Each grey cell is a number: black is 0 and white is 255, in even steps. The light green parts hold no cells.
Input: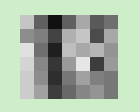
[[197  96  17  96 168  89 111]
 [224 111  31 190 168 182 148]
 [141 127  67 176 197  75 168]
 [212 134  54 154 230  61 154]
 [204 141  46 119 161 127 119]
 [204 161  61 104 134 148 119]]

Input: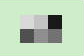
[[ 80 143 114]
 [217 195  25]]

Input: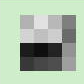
[[ 28  14  35 147]
 [ 56  70  78 159]
 [211 191 205 107]
 [178 225 184 127]]

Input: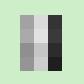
[[143 197  44]
 [149 205  30]
 [162 219  52]
 [170 226  58]]

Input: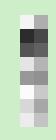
[[ 44  72]
 [ 84  97]
 [152 145]
 [215 167]
 [244 174]
 [228 180]
 [236 195]
 [251 201]]

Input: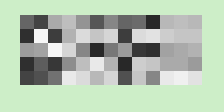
[[101  67 170 190 148  86 134 101 107  40 184 190 184]
 [ 67  80 113 233 219 184 213  80 197 134 233 240 226]
 [ 47  93  55 141 190 233 178  40 205 197 170 170 155]
 [155 162 246 213 134  40 119 155  55  47 162 170 178]
 [ 47 246  61 178 219 197 213  61 219 226 205 197 197]]
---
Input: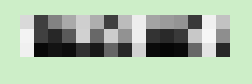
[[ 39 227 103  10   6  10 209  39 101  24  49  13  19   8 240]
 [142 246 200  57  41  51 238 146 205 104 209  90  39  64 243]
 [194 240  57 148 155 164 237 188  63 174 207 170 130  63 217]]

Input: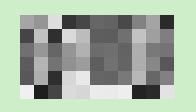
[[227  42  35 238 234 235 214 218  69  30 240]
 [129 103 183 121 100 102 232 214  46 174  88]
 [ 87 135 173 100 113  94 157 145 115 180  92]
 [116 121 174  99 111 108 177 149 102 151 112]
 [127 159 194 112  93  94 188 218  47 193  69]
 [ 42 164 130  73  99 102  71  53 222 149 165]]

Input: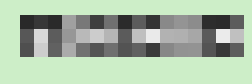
[[ 93  56  84 147 146 135  58  96  83 111  84 113 171  97 205  79]
 [192 235  90 167 176 178 234 191  91 181 204 185 151  92 216  87]
 [ 92  43  45 140 148 137  52  92  43 112  62 120 160  42  55  41]]

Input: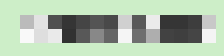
[[244  69  63  66 174 110 245 101 136  88  49 234 222 249]
 [200  61  53  53 235  88 208  73  84  69  53  79 226 187]]

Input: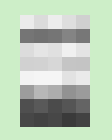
[[ 66  58  71  66  71]
 [100  85  75  89  79]
 [155 146 173 183 156]
 [234 226 245 245 243]
 [196 197 215 210 209]
 [228 240 224 229 220]
 [119 132 117 113 117]
 [208 222 237 219 235]]

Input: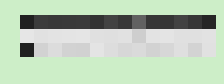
[[225 211 223 215 210 218 215 221 228 209 210 220 210  32]
 [226 224 224 228 227 206 225 223 224 229 228 227 225 230]
 [ 37  54  66  53  54  97  55  66  50  58  57  56  59  32]]

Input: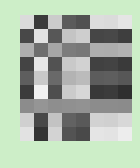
[[237 227 229  73  83 211  51 226]
 [216 208 210  89  98 195  72 208]
 [139 140 140 146 144 142 149 140]
 [ 47  59  56 215 203  78 241  59]
 [ 87  94  92 187 179 105 201  94]
 [ 58  67  65 210 201  82 230  68]
 [178 173 174 120 124 166 110 174]
 [ 62  72  70 206 196  87 226  72]
 [229 219 221  81  91 203  59 219]]

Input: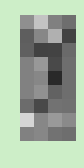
[[110 114 135 129]
 [138 153 135 213]
 [112 114  73 108]
 [110  98 145 129]
 [110  41 135 129]
 [110  73 152 129]
 [106  67  66  96]
 [ 66 176 135  94]
 [110 128 195 143]]

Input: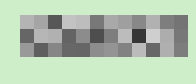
[[125 175 103 187 130 148 141 102 103 134  95 153]
 [120 173 207  54 188 126  78 140 100 177 182 102]
 [116 126 177 136 159 169 120 189 195  87 165 180]]
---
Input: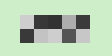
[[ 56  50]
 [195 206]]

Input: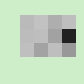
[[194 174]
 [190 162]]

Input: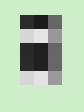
[[ 27 102]
 [230 152]]

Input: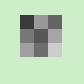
[[152 100]
 [ 87 165]]

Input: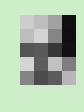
[[190 161]
 [211 133]]

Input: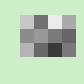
[[113 236]
 [153 123]]
